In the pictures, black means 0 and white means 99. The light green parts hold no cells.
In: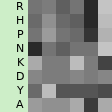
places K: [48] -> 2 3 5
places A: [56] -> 2 3
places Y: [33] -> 3 4 5
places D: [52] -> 1 4 6
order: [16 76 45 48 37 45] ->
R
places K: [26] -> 6

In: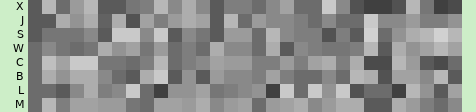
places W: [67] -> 6 14 18 27
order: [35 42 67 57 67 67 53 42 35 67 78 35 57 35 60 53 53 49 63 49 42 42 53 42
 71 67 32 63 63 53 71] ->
B
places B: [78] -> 10
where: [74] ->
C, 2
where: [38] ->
J, 6

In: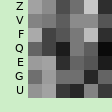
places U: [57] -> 1
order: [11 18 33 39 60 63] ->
E
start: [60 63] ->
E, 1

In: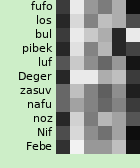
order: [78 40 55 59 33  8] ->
luf
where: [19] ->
Febe, 1
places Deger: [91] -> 2 3
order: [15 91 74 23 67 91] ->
Deger

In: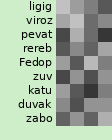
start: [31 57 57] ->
duvak, 2
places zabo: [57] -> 2
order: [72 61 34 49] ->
Fedop

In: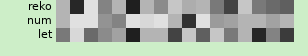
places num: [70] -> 1 9 14 15 17
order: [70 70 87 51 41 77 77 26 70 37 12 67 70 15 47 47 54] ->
reko
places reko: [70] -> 1 5 7 11
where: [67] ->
reko, 10
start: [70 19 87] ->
num, 9

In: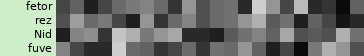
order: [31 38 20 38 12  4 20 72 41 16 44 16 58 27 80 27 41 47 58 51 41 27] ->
fetor
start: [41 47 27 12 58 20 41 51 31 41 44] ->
rez, 3
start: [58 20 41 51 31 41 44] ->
rez, 7
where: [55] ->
Nid, 3

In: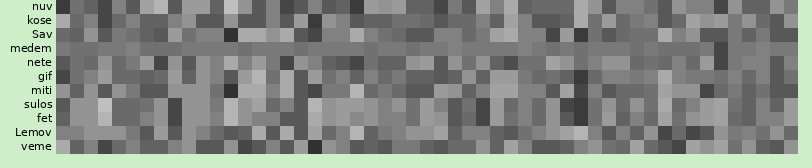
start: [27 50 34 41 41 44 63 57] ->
miti, 38
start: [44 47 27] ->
medem, 46
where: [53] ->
fet, 22
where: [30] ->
nete, 33

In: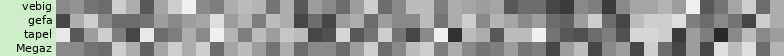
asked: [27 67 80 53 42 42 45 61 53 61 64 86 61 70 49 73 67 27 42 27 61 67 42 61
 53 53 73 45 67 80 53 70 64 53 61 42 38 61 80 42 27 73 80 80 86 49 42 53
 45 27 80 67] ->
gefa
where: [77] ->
tapel, 17
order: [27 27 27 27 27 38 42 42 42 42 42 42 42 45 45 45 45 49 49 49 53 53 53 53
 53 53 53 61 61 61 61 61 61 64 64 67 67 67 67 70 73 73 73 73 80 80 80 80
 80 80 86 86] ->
Megaz
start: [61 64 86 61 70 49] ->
gefa, 10
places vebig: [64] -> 8 30 32 42 43 49
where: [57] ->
vebig, 2

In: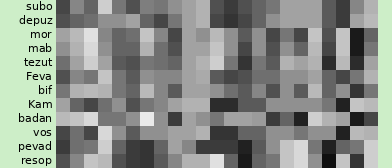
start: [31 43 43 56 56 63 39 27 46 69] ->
Feva, 14
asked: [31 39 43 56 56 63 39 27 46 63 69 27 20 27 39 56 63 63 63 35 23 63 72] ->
depuz
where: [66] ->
Feva, 11
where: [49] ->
subo, 7
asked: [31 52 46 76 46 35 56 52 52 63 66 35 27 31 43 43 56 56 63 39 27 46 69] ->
Feva
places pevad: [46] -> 3 19 22
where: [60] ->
badan, 15

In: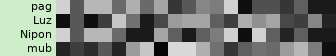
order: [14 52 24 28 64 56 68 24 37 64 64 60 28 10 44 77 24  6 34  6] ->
Luz
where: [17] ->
mub, 3
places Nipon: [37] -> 9 11 16 18

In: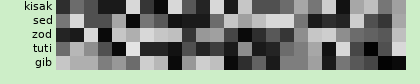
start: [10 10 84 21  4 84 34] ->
kisak, 4
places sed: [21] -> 24
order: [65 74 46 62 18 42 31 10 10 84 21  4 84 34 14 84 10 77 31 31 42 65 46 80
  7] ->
kisak
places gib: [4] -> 9 13 25
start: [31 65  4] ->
sed, 4

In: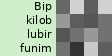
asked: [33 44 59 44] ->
lubir
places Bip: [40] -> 1
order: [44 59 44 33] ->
lubir
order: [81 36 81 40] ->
Bip
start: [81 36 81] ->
Bip, 2
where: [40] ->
Bip, 1

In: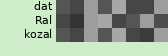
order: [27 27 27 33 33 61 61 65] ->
dat
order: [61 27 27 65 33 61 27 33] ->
dat
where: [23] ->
kozal, 7

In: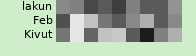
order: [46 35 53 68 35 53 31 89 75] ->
Feb
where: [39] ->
Kivut, 3
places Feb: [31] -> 1
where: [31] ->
Feb, 1
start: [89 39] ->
Kivut, 2

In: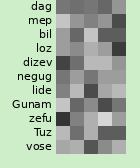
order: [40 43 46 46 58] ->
dag
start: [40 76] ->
bil, 2
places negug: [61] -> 2 4 5

